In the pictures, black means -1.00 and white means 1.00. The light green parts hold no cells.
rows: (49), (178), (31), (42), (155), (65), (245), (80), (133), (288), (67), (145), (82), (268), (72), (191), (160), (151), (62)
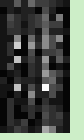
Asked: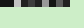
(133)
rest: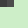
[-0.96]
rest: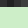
[-0.17 -0.84 -0.04 -0.96]
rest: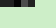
[-0.96 -0.96]
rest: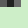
[-0.51 -0.51 -0.62 -0.74 -0.84]
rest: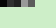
[-0.51 -0.84]
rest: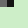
[-0.04 -0.96]

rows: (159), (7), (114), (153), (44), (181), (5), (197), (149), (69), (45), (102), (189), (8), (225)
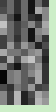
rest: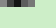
[ 0.19 -0.61]
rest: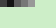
[-0.61]
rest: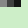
[-0.27 -0.07  0.19 -0.61]
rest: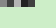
[0.42 0.19]
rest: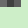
[ 0.06 -0.40  0.32]
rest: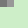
[-0.61]

